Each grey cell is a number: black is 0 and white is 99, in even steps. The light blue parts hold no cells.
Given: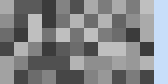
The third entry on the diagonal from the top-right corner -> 42
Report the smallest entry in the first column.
27
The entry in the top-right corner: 74
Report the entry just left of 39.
70
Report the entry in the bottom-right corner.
27
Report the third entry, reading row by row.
35
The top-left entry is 66
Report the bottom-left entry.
63
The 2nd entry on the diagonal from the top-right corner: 55
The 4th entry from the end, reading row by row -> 59
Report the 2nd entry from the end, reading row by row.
48
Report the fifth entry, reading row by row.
51
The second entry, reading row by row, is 35
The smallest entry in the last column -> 23

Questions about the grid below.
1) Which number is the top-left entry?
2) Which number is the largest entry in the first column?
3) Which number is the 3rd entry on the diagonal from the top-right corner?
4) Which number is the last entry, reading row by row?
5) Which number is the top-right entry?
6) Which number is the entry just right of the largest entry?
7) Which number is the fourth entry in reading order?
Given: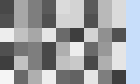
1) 28
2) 95
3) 82
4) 24
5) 85
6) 41
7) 35

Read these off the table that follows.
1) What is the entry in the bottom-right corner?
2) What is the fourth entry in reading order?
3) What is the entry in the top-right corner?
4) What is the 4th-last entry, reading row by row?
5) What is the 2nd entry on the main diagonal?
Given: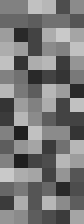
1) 64
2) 71
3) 54
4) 36
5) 40

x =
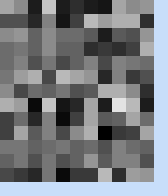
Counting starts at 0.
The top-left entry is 64
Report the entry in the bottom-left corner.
28
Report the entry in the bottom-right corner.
58
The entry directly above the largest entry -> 68
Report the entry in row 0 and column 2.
11
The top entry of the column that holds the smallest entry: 8
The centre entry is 31
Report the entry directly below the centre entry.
15
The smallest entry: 0
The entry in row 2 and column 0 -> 54
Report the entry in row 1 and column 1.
31
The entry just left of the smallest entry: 68
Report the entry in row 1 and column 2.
15
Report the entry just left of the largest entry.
11
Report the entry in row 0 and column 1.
54
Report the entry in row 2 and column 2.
38
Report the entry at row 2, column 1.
58
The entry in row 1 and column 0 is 31
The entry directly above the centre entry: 64
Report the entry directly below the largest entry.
38
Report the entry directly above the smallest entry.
35

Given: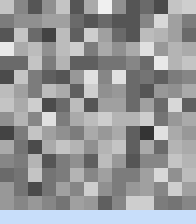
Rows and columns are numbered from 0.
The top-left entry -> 76
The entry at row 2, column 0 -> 33
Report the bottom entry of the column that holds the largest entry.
37
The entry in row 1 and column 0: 48
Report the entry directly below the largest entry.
41
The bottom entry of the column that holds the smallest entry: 80
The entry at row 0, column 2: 33
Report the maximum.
93
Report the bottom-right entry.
52
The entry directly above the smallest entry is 80
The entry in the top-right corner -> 80
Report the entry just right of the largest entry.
56
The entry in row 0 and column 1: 52
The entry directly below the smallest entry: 66
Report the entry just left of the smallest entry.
37
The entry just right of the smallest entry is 87
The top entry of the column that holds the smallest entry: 41
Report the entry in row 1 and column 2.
56
